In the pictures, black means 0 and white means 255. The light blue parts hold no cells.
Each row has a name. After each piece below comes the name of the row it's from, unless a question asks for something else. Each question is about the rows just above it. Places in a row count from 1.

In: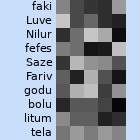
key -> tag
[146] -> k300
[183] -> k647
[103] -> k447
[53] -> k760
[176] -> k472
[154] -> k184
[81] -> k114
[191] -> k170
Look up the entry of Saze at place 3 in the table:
k300
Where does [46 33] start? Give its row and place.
Luve, 4
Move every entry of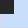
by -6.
[33]
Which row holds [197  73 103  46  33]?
Luve

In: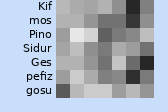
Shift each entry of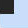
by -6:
[33]
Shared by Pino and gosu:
[157]
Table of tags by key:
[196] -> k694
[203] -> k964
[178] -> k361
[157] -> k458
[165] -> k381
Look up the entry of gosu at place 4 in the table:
k964
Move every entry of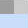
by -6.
[151 197]

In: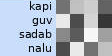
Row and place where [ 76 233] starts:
nalu, 1
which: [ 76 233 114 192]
nalu
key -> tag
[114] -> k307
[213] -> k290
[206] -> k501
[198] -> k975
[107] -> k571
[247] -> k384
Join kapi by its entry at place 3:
k501
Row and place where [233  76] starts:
guv, 1
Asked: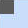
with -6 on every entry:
[85]

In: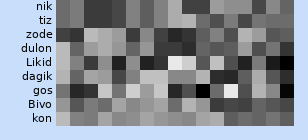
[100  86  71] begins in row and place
Bivo, 15
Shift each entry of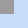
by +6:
[162]
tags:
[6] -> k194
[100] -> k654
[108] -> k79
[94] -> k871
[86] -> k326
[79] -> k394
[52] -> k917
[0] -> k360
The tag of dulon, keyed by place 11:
k654
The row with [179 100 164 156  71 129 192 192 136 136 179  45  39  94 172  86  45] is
dagik
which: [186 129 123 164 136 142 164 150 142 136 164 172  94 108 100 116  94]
kon

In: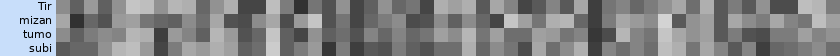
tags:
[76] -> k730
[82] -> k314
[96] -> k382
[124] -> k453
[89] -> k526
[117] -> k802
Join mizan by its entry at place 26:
k730
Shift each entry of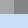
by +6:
[173 138]
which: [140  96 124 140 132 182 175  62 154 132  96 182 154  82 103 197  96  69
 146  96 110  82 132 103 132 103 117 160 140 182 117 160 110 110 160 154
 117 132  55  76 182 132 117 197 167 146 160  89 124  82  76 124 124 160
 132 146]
tumo
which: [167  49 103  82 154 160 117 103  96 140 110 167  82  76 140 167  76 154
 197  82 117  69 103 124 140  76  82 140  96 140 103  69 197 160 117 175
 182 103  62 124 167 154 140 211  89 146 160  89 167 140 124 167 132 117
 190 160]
mizan
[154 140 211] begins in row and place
mizan, 42
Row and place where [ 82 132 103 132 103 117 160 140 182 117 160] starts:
tumo, 22
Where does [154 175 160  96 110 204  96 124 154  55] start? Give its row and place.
subi, 11

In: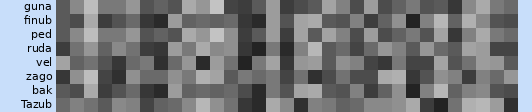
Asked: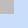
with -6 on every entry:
[183]
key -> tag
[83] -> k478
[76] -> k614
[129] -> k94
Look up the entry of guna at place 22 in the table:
k614
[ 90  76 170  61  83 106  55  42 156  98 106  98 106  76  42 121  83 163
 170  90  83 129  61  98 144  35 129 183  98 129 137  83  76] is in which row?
bak
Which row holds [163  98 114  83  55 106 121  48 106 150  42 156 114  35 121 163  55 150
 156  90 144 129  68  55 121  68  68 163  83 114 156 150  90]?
vel
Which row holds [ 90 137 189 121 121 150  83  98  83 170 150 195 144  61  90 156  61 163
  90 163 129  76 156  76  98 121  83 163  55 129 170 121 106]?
ped

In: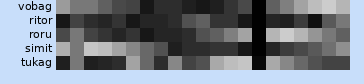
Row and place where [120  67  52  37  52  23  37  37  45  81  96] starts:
roru, 2
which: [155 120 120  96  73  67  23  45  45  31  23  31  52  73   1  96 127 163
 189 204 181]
vobag
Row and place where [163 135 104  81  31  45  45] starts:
simit, 5
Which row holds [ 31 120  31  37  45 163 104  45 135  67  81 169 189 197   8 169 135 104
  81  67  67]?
tukag
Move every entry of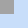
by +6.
[169]
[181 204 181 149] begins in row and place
roru, 16
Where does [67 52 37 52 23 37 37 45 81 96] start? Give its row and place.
roru, 3

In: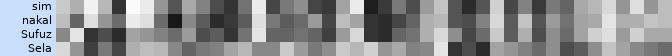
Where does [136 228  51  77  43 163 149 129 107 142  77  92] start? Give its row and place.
Sela, 27
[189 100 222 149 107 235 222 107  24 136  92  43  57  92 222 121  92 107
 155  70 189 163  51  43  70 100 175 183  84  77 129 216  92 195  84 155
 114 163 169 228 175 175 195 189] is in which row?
nakal
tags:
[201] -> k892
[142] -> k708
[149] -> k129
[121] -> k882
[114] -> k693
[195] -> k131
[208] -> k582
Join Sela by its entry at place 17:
k892

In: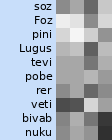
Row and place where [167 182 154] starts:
pobe, 2
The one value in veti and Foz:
[214]

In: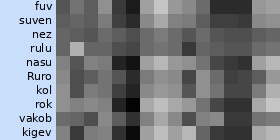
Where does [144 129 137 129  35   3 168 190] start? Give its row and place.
rok, 1
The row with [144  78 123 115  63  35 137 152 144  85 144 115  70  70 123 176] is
kol
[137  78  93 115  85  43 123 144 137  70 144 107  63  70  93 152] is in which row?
Ruro
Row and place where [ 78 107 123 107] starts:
nez, 6
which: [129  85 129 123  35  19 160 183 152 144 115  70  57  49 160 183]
nasu
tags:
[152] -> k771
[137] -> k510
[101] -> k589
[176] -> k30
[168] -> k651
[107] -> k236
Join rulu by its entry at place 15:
k236
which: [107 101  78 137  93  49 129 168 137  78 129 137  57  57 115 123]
vakob

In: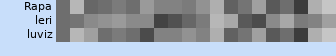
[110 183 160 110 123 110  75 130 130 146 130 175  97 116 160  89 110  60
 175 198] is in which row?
luviz
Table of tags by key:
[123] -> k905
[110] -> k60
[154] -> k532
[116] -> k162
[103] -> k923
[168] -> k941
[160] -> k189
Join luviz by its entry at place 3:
k189
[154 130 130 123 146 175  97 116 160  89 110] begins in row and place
Rapa, 7
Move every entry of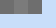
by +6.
[116 129 116]
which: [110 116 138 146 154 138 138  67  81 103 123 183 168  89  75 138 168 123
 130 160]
leri

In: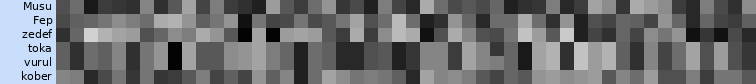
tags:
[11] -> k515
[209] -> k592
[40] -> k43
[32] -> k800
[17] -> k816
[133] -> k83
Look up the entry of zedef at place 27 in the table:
k816
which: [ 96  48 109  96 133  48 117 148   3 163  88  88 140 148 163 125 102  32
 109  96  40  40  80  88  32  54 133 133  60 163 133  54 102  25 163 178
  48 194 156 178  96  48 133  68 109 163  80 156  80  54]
toka
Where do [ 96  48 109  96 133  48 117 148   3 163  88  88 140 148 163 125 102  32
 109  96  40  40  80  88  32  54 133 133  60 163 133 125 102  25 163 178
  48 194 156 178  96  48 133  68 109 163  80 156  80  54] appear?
vurul
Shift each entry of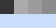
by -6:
[ 48 165 150 134]

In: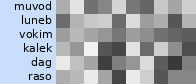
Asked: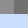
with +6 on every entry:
[148 119]
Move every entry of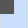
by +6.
[92]
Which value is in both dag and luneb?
[219]

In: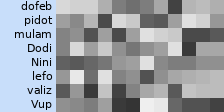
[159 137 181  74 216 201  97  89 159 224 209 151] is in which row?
pidot
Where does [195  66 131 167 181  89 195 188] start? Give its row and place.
valiz, 4
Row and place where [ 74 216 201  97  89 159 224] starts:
pidot, 4
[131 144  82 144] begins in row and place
lefo, 5

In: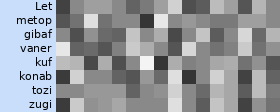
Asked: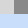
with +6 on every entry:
[221 143]
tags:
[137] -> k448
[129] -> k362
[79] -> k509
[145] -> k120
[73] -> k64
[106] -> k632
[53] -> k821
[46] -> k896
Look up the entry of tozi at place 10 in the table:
k448
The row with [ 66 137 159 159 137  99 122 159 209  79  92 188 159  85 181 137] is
Let
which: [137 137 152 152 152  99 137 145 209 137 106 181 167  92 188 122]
tozi
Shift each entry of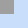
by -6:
[153]

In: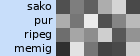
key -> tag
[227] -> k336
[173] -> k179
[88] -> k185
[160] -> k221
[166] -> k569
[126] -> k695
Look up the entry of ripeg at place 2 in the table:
k569
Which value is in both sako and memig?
[73]

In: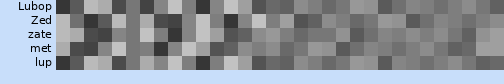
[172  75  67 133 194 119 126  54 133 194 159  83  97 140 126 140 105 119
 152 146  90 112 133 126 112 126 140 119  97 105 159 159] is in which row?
met
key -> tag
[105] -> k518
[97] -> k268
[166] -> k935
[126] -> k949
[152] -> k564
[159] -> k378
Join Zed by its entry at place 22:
k518
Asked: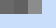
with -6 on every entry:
[ 99  91 134]
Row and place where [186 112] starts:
Zed, 1
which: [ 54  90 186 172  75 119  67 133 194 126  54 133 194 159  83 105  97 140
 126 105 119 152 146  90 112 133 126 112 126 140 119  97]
Lubop

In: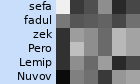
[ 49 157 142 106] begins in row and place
zek, 1
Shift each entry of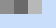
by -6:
[136 100 178]

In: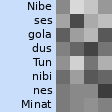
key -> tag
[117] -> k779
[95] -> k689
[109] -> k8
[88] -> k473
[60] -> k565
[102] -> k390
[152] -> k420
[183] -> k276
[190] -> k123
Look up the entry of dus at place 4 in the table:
k779
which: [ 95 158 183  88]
gola
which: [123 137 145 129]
Minat
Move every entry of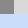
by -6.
[131 211]
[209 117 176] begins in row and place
Tun, 2

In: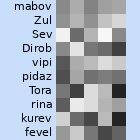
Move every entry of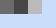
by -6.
[101  65 180]
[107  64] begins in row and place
Dirob, 4
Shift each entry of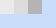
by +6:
[240 226 186]
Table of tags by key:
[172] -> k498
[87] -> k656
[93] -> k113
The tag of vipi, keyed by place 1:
k656
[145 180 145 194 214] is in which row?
Zul
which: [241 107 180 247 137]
Sev

